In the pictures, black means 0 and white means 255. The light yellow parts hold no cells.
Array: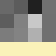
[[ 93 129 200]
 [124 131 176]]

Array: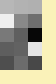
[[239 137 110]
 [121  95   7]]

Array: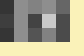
[[ 62 142  67]
 [ 53 142  84]]

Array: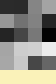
[[151 114 130]
 [ 36  70 120]]

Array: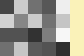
[[210 134 203]
 [ 82  82  50]]

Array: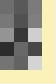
[[120  81 127]
 [148  55 207]]

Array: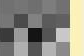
[[118  75 130]
 [ 58 154  20]]
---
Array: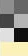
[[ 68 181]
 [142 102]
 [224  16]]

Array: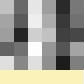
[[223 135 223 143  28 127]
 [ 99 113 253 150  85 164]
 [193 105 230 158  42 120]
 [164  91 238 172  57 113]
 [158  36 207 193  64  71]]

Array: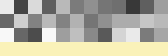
[[103 206 130 185 130 178 117 144 172 172 198 185]
 [248 103  76 248 158 191 137  89 212 234 123 166]
 [234  68 218  95 185 123 144 117 111  56  95 158]]

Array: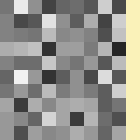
[[101 241 152  51  93 144  73 220  87]
 [117 234 144  67 101 109  87 206  73]
 [173 181 193  51 158 158 123 181  37]
 [117 152 109 187 123 144 123  93 206]
 [152 136 101 212 165  59 181 109  79]
 [130 123 117 187 136 144 130  79 193]
 [130 109 109 199 136 117 152  87 187]
 [152  79 158 136 144 173 152 101 165]
 [130  73  87 226 144  93 173  67 206]
 [165  59 173 136 165 173 165  93 117]]

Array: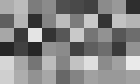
[[173 188 124 139  79  73  65 139 153  46]
 [ 95 180  46 132 188 124 201  52 194 180]
 [207 173 146 167 103 132 161 153 153 161]
 [214 167 117 188 132 194 222 139 161 234]
 [ 38  65  38 146 139  65  95 109  58 146]
 [167  58 228  52  87 201 117 146  87 109]]

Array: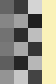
[[148 198  67]
 [120 168  52]
 [134 161  31]
 [101  59 212]
 [114  45 190]
 [ 94  37 183]]
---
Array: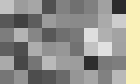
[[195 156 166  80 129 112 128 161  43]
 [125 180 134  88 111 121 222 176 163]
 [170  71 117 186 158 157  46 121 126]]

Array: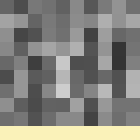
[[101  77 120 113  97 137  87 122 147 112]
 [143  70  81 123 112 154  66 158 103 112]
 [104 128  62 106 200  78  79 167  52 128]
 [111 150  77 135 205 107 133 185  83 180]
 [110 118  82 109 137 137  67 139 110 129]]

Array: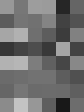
[[152 119 157 155  38 101]
 [166 177 111  93  60 129]
 [178 182 125  96  70 136]
 [102 118 107 108 107  95]]

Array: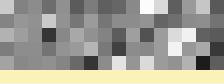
[[202 130 140 109 144  91 124  95 102 137 252 217  94 154 198  89]
 [178 158 143  53 136 168 145 131  92 159  82 156 219 241  97  90]
 [163 136 140 144 133 105  53 140 227 149 218 155 146 178  28  94]]

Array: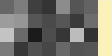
[[103 125  63  52 140  85  99]
 [195 106  27  77  54 188  50]]

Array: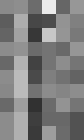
[[138 142 108 235 102 151]
 [100 162  55 199 149 121]
 [104 178  66 116 141 117]
 [136 187 114 140 133 141]
 [140 176  62 104 104  82]]
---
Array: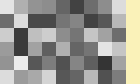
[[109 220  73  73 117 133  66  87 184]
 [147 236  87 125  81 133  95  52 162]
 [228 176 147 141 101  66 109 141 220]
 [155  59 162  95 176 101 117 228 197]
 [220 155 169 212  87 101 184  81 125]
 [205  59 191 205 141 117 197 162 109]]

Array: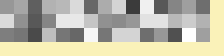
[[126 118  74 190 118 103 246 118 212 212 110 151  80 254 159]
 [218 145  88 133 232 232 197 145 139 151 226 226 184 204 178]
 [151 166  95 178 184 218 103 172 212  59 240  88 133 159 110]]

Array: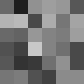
[[ 87  51  57 112 145  73]
 [179 185  73 172 118 164]
 [118 124  81  65 139 139]
 [105  30 145 158 151  87]
 [105  99 151 131 124 158]
 [ 81  65 200 131 112  73]]

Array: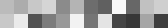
[[200 234  82 124 153 242 117 228  69  55 165  62]
 [187 172 200 213 139 180 109  96 248 103 193 207]]

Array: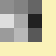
[[222 169  33]
 [155 184  88]
 [142 130 101]]

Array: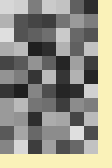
[[172 186  31  45 178  96 194]
 [154 147  45 172 166  69 186]
 [147 125  53 186  53 178  37]
 [133 215  61 160  77 104 194]
 [178  83  69  61 117 154 125]
 [223  83  96 111 202 104  83]
 [ 89 166 104 140 140 223  77]
 [154 186 117 111  61 140 125]
 [215 208 125 202 194  96  45]
 [ 53  31 133  77  37  45 208]
 [ 69  89 147  96  37 160  61]]

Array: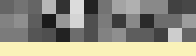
[[123 123  85  79  34 109  79 130 143  93  93  65 205 101]
 [130 143  93  26 151 212  79 123  58 137  42 109 109 157]
 [101 115 101 183  50 220  34 115 164 176 137 137  65  71]]

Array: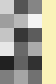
[[ 33  98  49]
 [197  55  92]
 [126 165 113]
 [210  84 133]
 [231 105 171]
 [158 184 244]]
